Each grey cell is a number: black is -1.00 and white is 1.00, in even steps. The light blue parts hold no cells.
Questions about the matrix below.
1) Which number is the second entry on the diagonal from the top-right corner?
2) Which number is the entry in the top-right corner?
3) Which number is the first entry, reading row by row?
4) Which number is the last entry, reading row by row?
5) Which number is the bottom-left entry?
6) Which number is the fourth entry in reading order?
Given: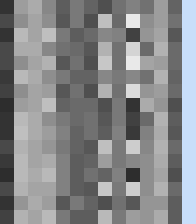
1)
0.23
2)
-0.22
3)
-0.60
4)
-0.27
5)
-0.49
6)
0.06

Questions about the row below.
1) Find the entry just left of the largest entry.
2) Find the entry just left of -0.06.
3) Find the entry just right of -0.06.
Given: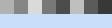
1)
0.05
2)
0.71
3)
-0.40

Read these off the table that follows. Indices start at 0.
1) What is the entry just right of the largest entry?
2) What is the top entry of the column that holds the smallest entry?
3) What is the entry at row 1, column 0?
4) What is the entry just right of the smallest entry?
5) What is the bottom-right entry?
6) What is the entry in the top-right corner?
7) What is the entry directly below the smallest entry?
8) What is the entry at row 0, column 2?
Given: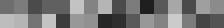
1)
-0.03
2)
-0.76
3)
0.48
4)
-0.30
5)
-0.35
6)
0.09
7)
0.19
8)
-0.41
